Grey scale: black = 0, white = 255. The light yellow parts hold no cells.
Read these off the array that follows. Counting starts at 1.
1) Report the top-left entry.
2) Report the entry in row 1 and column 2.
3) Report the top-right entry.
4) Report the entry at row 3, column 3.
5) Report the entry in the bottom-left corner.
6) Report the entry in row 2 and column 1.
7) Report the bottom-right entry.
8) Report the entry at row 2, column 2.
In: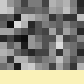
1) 203
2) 150
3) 39
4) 27
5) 110
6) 203
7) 178
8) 191

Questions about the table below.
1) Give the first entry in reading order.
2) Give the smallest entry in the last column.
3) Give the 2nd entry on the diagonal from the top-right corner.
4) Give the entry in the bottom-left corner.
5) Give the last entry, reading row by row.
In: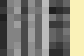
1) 44
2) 58
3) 44
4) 58
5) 73

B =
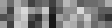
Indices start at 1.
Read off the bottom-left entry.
158
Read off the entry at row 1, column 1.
158
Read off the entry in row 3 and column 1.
79
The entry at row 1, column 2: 108
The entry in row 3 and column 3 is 172
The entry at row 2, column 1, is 146
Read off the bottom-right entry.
108
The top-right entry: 172
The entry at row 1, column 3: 172
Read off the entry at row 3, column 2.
94

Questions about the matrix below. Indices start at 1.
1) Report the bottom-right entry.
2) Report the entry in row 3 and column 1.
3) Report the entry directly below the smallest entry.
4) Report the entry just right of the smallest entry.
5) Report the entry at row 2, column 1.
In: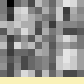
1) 104
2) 134
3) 60
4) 104
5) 120
